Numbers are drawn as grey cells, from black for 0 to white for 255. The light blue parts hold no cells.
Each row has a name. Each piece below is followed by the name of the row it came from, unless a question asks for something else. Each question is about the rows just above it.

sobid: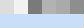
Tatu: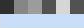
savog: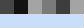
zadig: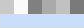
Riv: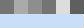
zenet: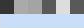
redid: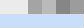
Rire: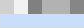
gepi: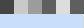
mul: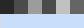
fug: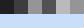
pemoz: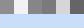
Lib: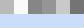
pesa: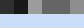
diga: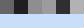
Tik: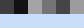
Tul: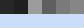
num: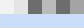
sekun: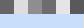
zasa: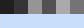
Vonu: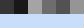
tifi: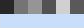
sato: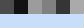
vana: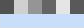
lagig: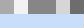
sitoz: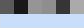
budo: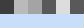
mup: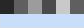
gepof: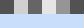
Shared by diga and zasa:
[31]
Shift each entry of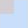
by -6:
[202]
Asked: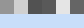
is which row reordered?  vana
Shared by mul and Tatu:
[156]

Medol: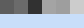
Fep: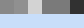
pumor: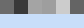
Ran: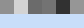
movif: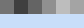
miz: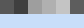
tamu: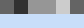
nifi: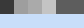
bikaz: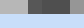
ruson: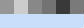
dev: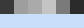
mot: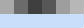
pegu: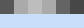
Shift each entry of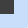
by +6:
[69]
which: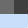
mot

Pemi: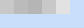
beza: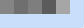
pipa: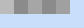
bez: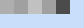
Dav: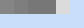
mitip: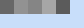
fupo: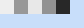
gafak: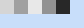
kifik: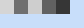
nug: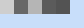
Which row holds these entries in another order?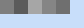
beza
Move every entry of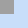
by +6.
[166]
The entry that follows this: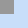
[232]
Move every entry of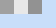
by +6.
[166 238 152]

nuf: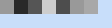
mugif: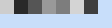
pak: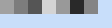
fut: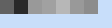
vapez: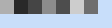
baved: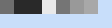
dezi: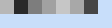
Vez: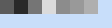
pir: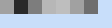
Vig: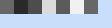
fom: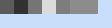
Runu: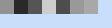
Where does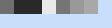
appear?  baved
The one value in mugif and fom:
[125]
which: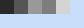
mugif
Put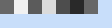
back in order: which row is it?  Vig
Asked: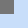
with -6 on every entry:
[111]
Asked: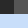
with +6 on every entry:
[47 91]
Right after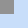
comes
[41]

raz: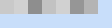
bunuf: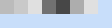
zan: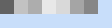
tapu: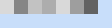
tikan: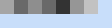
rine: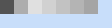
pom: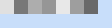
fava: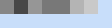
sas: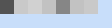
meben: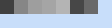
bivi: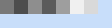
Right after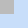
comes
[201]
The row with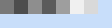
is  bivi
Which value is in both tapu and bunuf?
[173]
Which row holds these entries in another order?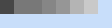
fava

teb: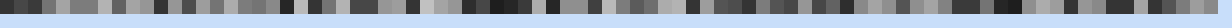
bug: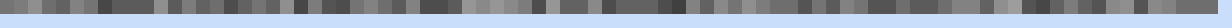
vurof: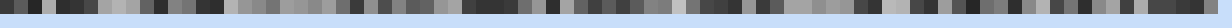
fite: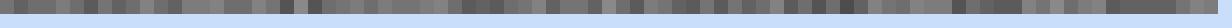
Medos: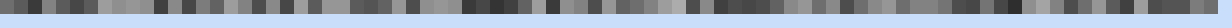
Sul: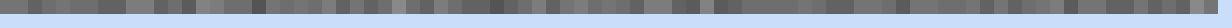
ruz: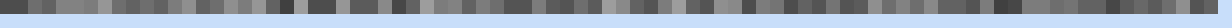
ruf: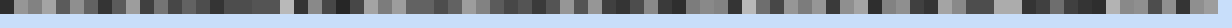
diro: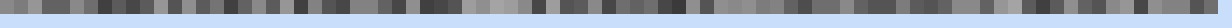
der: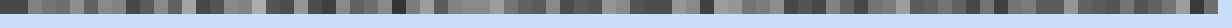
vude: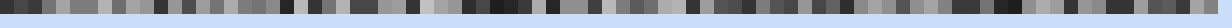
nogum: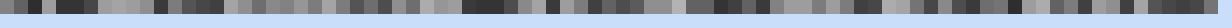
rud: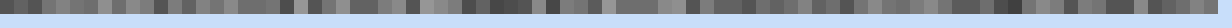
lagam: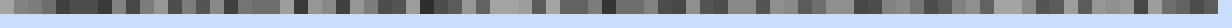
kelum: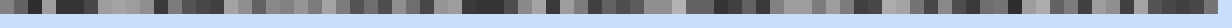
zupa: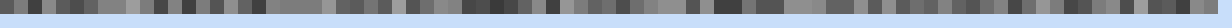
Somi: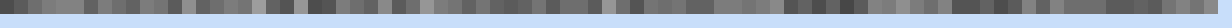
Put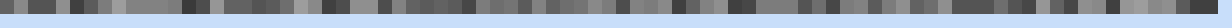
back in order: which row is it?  zupa
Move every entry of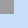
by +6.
[163]
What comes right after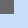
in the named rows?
[91]
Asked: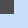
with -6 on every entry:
[71]

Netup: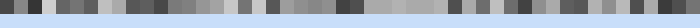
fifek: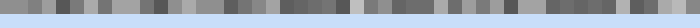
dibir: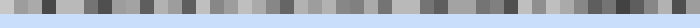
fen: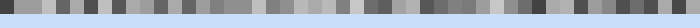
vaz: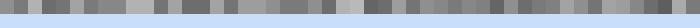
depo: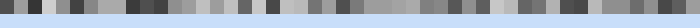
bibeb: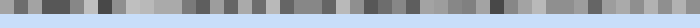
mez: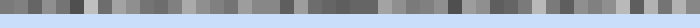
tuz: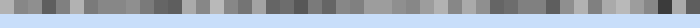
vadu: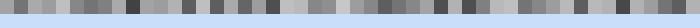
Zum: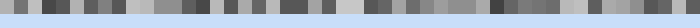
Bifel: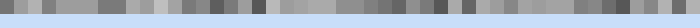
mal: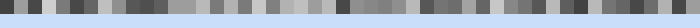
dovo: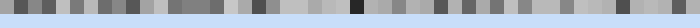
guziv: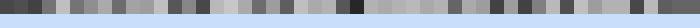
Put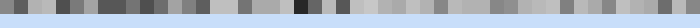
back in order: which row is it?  dovo
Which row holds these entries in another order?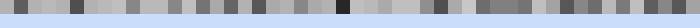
dovo
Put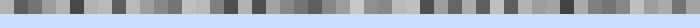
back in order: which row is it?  vadu
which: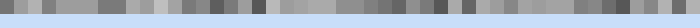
Bifel
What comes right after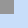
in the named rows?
[163]
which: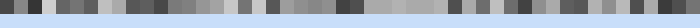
Netup

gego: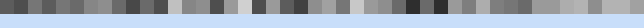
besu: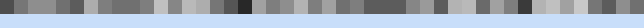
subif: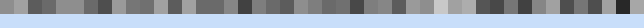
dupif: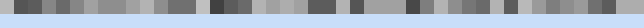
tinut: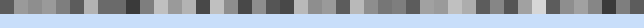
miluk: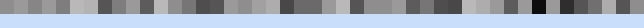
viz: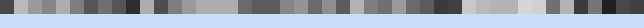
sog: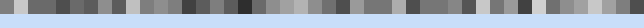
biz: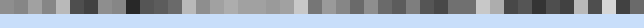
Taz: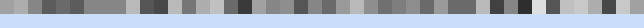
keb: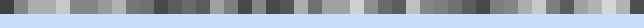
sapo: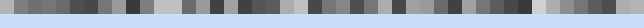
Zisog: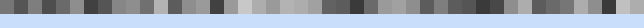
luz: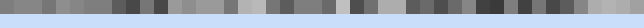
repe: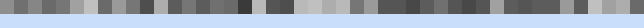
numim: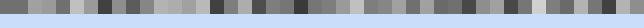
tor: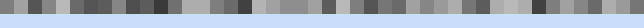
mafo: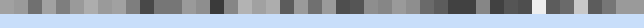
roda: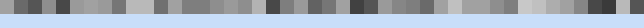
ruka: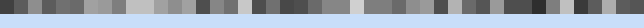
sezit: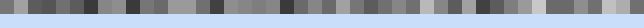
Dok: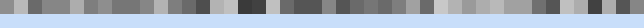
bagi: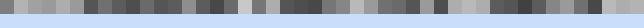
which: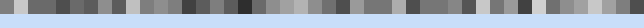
sog
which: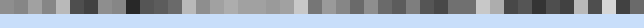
biz
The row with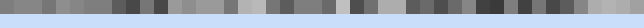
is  luz
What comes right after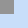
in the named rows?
[106]
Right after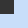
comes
[78]
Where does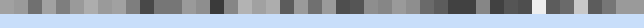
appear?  mafo
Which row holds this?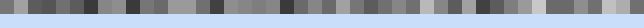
sezit

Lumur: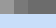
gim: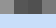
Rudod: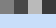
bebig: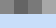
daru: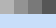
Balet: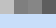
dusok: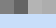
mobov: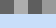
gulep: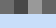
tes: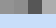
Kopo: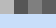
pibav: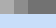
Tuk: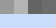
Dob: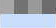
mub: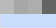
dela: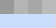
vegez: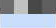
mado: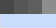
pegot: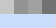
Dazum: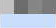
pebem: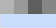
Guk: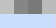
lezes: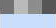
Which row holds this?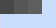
mado
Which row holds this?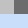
Dazum
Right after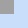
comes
[114]
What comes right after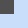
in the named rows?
[121]

